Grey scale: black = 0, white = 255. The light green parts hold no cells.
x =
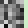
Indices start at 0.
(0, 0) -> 61
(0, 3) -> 104
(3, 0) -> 146
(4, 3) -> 107
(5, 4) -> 179
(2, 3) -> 121
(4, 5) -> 44
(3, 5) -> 71
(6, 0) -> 222
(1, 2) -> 150
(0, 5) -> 193
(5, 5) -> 141
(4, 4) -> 55
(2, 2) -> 170
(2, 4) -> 110

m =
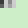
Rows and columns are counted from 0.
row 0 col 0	59
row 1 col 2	163
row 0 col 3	206

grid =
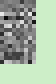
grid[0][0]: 111
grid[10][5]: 109
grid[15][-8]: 201
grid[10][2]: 166
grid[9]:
[137, 122, 145, 153, 70, 115, 110, 199, 124]
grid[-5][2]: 52
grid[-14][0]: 123
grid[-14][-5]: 115
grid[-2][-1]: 165
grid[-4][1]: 101
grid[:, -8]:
[125, 120, 121, 172, 9, 154, 205, 81, 178, 122, 149, 113, 101, 57, 67, 201]
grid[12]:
[100, 101, 142, 108, 161, 127, 198, 105, 120]
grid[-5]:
[126, 113, 52, 122, 141, 99, 126, 126, 107]
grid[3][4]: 105
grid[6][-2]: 104
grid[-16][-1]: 99
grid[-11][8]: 23
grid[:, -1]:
[99, 115, 172, 34, 200, 23, 182, 136, 134, 124, 165, 107, 120, 176, 165, 192]
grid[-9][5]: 121
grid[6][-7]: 221
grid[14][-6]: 76
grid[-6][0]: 61
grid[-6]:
[61, 149, 166, 144, 138, 109, 188, 72, 165]
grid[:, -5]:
[124, 137, 115, 105, 37, 157, 193, 98, 115, 70, 138, 141, 161, 65, 60, 160]
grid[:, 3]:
[126, 120, 81, 163, 101, 139, 77, 128, 89, 153, 144, 122, 108, 63, 76, 142]
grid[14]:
[133, 67, 62, 76, 60, 107, 150, 105, 165]
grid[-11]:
[165, 154, 154, 139, 157, 221, 84, 157, 23]
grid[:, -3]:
[121, 123, 171, 105, 134, 84, 190, 139, 132, 110, 188, 126, 198, 160, 150, 165]
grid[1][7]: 132

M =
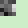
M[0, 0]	82
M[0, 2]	74
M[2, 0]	33
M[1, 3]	220
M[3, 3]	94
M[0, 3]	65

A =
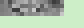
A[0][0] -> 109
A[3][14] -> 138
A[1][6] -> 114
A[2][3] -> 61
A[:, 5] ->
[164, 110, 172, 92]
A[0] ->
[109, 135, 79, 128, 159, 164, 176, 135, 176, 147, 139, 128, 92, 61, 74, 134]
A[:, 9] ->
[147, 167, 69, 142]
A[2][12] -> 134
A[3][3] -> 159
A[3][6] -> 147
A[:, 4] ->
[159, 163, 60, 126]
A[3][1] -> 134
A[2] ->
[123, 130, 139, 61, 60, 172, 178, 132, 200, 69, 111, 115, 134, 145, 127, 162]
